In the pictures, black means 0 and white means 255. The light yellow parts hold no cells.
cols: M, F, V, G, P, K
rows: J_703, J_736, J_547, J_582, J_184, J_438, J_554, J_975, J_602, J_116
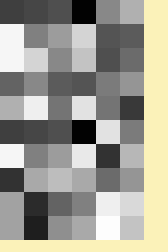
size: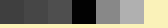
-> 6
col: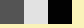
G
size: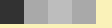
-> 4
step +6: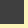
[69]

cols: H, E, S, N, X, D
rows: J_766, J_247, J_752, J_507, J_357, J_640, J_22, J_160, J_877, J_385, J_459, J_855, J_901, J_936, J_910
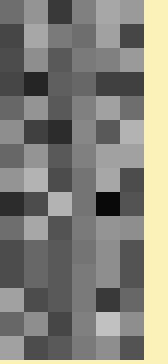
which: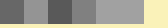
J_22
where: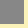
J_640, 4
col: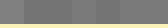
N
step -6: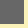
[97]
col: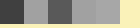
X
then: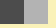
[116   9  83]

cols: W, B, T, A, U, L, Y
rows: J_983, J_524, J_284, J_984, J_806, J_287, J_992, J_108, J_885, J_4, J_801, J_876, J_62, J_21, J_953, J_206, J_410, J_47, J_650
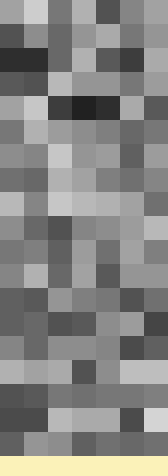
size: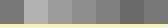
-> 7
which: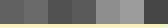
J_21
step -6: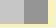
[192 143]
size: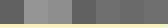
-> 7
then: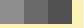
[133 141 156]
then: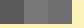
[119 119 127]
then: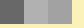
[127 112 133]

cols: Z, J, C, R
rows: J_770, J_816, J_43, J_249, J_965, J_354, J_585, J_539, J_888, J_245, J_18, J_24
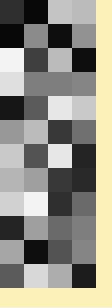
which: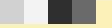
J_888
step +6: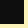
[20]

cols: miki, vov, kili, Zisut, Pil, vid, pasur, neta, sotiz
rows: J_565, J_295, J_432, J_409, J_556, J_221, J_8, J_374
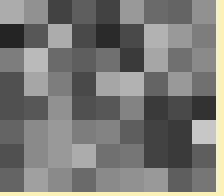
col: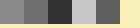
sotiz
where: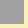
J_374, 2
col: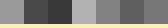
vid
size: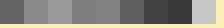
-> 9

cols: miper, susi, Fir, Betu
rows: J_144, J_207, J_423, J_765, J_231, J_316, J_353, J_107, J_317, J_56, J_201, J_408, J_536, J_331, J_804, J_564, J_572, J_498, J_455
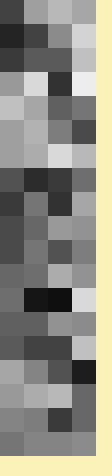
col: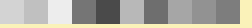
Betu
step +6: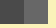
[ 80 109]
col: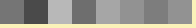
Betu

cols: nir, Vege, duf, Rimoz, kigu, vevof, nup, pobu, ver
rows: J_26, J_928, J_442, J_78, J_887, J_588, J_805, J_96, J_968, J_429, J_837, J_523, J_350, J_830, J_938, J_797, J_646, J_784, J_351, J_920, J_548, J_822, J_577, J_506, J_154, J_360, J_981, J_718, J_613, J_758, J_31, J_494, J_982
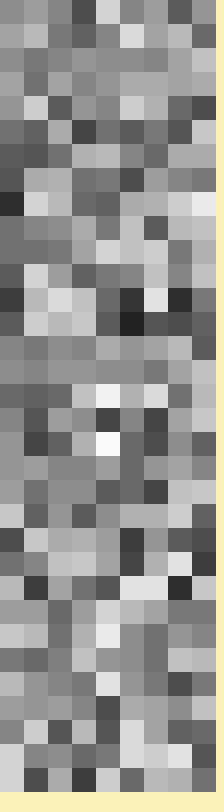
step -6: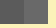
[85 99]
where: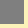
J_718, 3

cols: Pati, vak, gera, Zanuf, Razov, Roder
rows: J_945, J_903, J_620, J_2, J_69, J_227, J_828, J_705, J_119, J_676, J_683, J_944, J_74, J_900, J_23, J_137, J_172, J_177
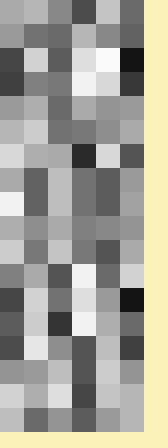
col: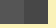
Zanuf
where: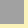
J_119, 6
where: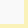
J_620, 5
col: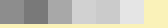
vak
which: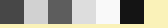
J_620
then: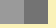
[107 181 135]
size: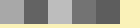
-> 5

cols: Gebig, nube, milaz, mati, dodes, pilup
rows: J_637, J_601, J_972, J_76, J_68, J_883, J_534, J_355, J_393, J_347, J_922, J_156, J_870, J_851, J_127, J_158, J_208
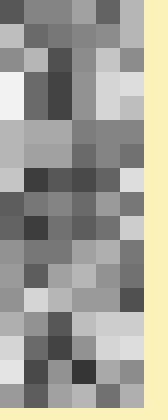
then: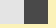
[146  53 169]
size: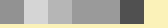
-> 6
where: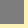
J_883, 4

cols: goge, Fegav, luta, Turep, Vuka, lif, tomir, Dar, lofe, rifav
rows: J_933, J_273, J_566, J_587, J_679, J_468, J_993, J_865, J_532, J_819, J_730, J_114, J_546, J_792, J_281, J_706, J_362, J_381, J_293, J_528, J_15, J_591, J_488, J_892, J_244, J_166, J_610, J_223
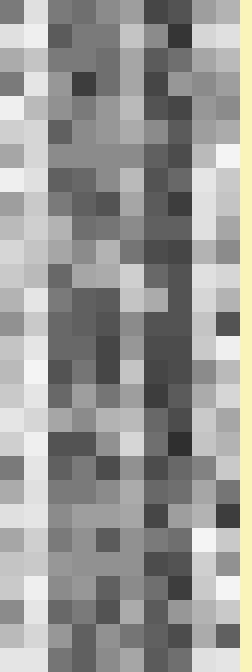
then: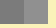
[ 90 144 123]
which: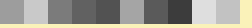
J_532
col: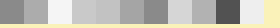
rifav
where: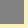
J_528, 9
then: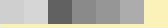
[138  90 157]
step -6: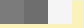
[117 104 239]
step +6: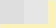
[228 236]

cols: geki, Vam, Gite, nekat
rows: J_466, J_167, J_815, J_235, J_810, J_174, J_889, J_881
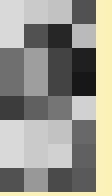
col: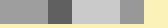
Vam
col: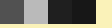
nekat
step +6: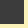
[66]
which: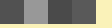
J_881

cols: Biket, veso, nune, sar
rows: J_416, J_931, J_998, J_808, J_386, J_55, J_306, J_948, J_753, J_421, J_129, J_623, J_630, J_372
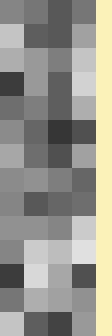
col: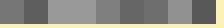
veso
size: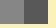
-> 2
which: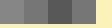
J_416

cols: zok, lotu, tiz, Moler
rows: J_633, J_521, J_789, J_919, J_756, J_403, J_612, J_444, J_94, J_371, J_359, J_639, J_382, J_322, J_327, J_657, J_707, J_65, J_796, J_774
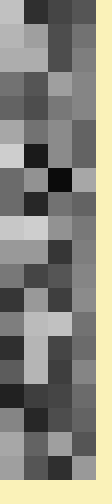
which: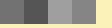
J_919
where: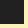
J_707, 1
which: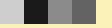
J_612
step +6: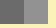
[113 152]
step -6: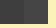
[56 63]
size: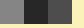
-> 3

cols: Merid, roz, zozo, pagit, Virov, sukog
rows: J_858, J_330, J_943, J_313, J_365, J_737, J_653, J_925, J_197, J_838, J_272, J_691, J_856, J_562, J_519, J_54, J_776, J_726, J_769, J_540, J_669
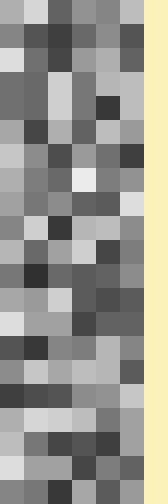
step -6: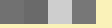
[107 100 200 113]
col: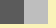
Virov
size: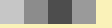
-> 4

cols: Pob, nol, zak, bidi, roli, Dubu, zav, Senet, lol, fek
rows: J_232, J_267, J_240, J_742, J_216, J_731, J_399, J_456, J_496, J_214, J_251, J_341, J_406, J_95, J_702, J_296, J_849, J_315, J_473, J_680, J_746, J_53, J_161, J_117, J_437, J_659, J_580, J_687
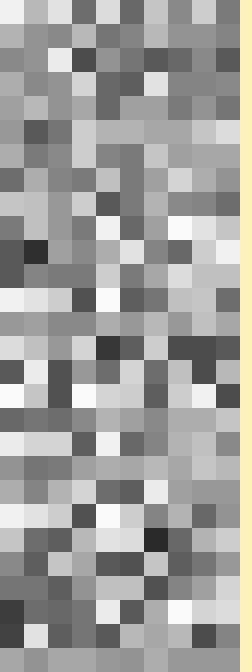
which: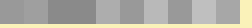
J_95
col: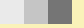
nol

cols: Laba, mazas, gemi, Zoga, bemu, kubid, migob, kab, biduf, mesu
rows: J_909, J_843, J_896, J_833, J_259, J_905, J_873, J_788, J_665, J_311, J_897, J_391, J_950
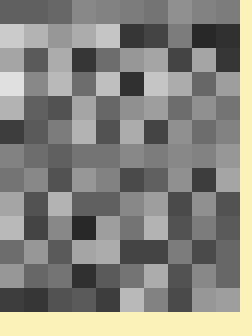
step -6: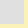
[218]
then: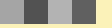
[ 96 136 158]
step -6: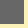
[97]
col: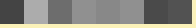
kab
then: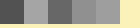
[109 144 116]
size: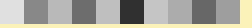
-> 10

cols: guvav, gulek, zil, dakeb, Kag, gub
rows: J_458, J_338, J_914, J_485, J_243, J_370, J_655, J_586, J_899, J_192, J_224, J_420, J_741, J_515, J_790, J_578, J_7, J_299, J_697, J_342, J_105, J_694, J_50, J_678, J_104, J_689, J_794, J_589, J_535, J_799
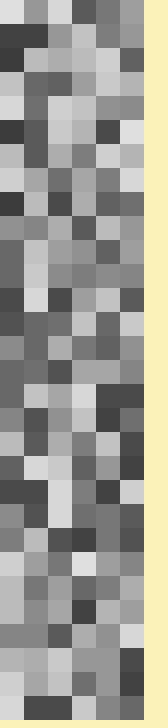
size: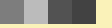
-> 4
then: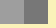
[223 158 133]
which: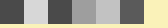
J_741
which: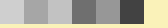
J_535
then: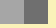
[166 125 215]

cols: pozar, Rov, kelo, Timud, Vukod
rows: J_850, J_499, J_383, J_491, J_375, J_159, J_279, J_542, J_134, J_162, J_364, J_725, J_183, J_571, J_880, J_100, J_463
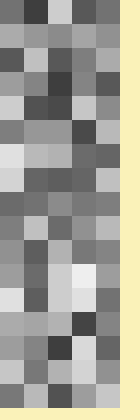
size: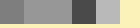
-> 5
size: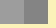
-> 2
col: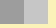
pozar
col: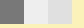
Timud
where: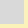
J_880, 4
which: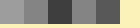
J_491

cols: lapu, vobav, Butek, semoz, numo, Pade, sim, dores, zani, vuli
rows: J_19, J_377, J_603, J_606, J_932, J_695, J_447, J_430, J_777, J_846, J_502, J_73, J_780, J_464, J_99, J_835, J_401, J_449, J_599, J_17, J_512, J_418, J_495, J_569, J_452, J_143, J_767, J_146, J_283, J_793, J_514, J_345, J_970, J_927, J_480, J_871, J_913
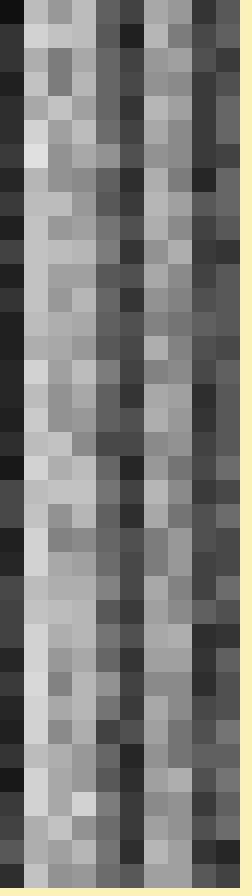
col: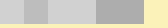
vobav
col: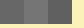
numo
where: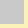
J_449, 2

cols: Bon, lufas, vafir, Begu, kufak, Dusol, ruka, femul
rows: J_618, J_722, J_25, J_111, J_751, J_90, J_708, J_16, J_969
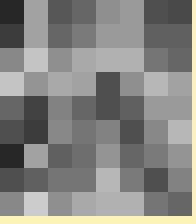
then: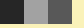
[102 142 154]
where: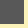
J_618, 3
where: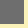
J_708, 4

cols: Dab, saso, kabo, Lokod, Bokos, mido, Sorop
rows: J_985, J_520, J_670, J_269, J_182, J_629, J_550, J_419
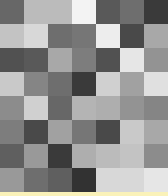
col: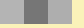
Lokod
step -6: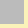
[181]

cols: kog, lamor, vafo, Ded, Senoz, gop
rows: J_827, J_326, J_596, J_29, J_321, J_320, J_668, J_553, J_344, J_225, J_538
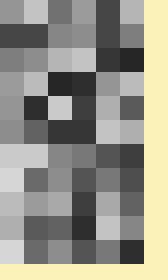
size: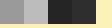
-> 4
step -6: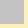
[189]

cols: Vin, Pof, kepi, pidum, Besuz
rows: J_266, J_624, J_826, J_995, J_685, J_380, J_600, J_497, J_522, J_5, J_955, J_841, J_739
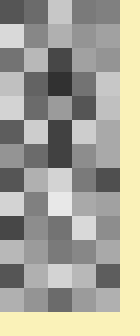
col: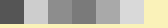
pidum
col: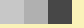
kepi
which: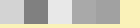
J_522
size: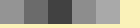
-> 5
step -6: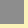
[135]

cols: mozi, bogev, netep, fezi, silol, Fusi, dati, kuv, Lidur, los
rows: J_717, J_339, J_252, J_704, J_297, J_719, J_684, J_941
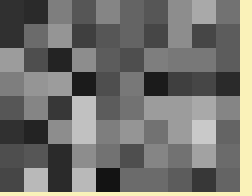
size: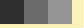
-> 3
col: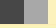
Lidur
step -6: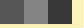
[ 80 127  49]
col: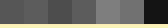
silol
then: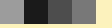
[27 63 70]

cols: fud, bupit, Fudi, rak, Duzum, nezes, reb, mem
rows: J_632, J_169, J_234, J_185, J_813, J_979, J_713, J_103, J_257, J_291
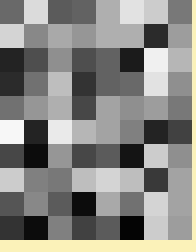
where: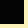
J_291, 6
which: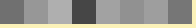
J_813
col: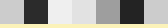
reb
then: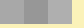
[175  43 157]
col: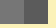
Fudi
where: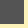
J_257, 1
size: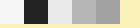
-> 5

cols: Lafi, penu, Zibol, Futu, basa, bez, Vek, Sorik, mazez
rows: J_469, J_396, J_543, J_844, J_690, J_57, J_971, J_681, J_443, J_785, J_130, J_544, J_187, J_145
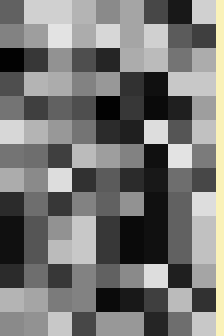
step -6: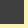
[57]
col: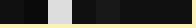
Vek
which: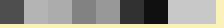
J_844
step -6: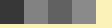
[ 49 124  91 132]
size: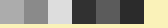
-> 6
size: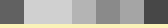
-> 7
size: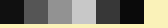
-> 6

